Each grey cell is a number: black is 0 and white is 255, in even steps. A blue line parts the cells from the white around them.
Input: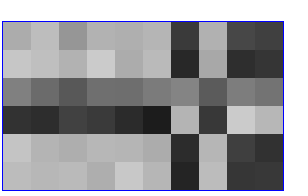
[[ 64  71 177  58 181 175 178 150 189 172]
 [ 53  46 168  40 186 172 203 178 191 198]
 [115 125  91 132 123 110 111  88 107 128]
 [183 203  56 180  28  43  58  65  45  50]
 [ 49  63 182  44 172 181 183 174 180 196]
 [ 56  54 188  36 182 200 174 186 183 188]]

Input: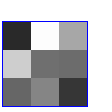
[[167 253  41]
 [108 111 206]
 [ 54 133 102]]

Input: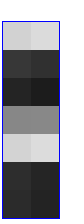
[[219 210]
 [ 48  55]
 [ 28  36]
 [136 135]
 [220 211]
 [ 37  45]
 [ 35  43]]

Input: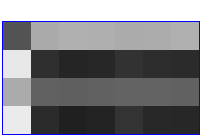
[[176 172 171 175 176 170  83]
 [ 43  45  50  39  37  47 232]
 [ 97  99  99  97  95  97 171]
 [ 39  40  51  35  32  43 235]]

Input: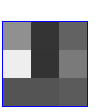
[[ 98  52 144]
 [122  51 238]
 [ 91  84  84]]

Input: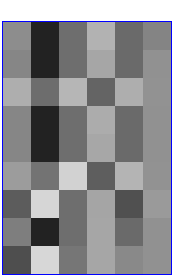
[[132 106 178 110  34 141]
 [145 106 166 110  34 134]
 [146 174 100 182 109 174]
 [145 106 172 110  34 134]
 [145 106 167 110  34 134]
 [146 180  94 210 115 156]
 [154  80 165 110 214  92]
 [145 106 166 110  34 126]
 [145 137 166 118 215  78]]

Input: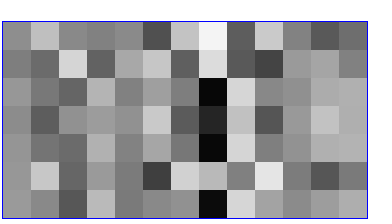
[[110  89 130 202  93 244 195  80 138 129 137 191 142]
 [129 165 154  68  89 220  95 198 168  98 213 107 126]
 [176 172 144 136 214   7 126 159 129 180 101 120 151]
 [175 194 153  85 193  37  91 201 145 156 145  93 140]
 [179 176 146 127 213   8 119 166 130 177 107 116 149]
 [122  86 124 229 128 185 209  63 123 154 102 199 151]
 [174 157 139 163 214  11 145 137 122 186  87 137 154]]
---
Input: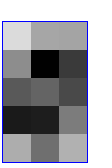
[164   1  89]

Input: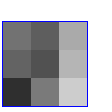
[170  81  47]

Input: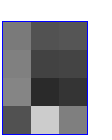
[ 85  66 133]

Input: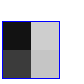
[206  59]

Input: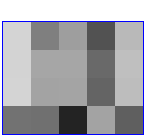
[185 105 164 112]

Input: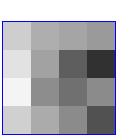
[154  94 141 208]

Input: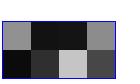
[140 197]

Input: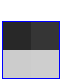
[ 53 204]

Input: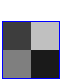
[192 127]
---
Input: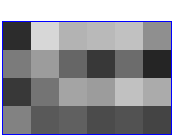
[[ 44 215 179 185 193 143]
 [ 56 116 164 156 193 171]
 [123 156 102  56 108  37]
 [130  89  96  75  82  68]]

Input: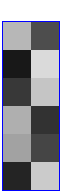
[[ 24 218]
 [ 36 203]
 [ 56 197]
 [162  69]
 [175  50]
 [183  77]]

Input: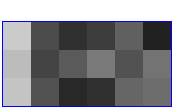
[[188  68  90 122  82 115]
 [196  82  40  48 102 109]
 [203  75  48  61  96  33]]

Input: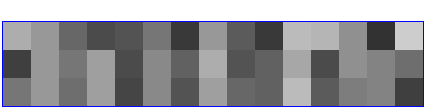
[[ 63 152 118 159  75 137  97 173  83  97 167  75 144 131 110]
 [118 152 110 159  69 137  83 159 103  97 187  91 125 131  63]
 [173 152 103  75  83 118  57 152  91  57 187 181 144  50 205]]

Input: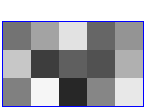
[[115 163 226 102 148]
 [128 246  39 134 232]
 [199  61  95  81 176]]

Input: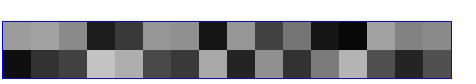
[[ 15  50  65 195 174  73  57 168  36 144  50 123 180  80  36  80]
 [156 162 138  29  57 150 144  21 150  65 116  21   7 162 130 138]]

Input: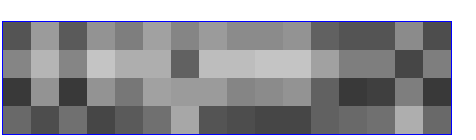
[[ 57 147  57 147 119 161 155 155 133 139 147  97  57  63 126  57]
 [ 84 155  90 147 126 161 133 155 139 139 147  97  84  84 139  77]
 [105  77 112  70  90 112 167  84  77  70  70  97 105 112 174 105]
 [133 181 133 196 174 174  97 189 189 196 196 161 126 126  70 126]]

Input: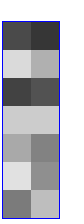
[[ 66  82]
 [ 74  54]
 [123 190]
 [169 130]
 [204 204]
 [218 176]
 [225 143]]
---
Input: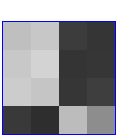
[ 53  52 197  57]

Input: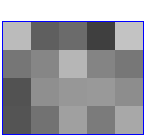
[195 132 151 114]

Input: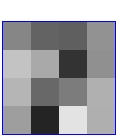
[146  51 104 158]

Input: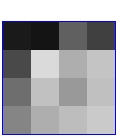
[ 64 174 193 133]

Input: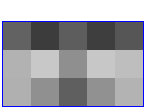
[ 86 199  95]

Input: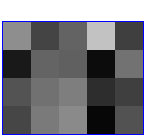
[ 63  12 126 122]

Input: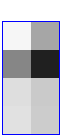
[166 134]

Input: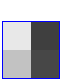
[ 63 194]
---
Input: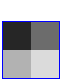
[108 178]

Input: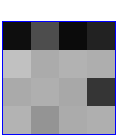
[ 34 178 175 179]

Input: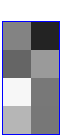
[ 35 101]

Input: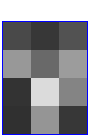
[ 82 105  51]

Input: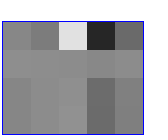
[106 136 143 140]

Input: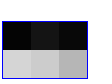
[  8 204]

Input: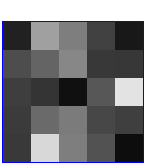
[ 24  56  16 106  57]

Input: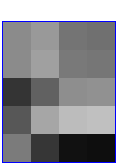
[112 121  97  87]
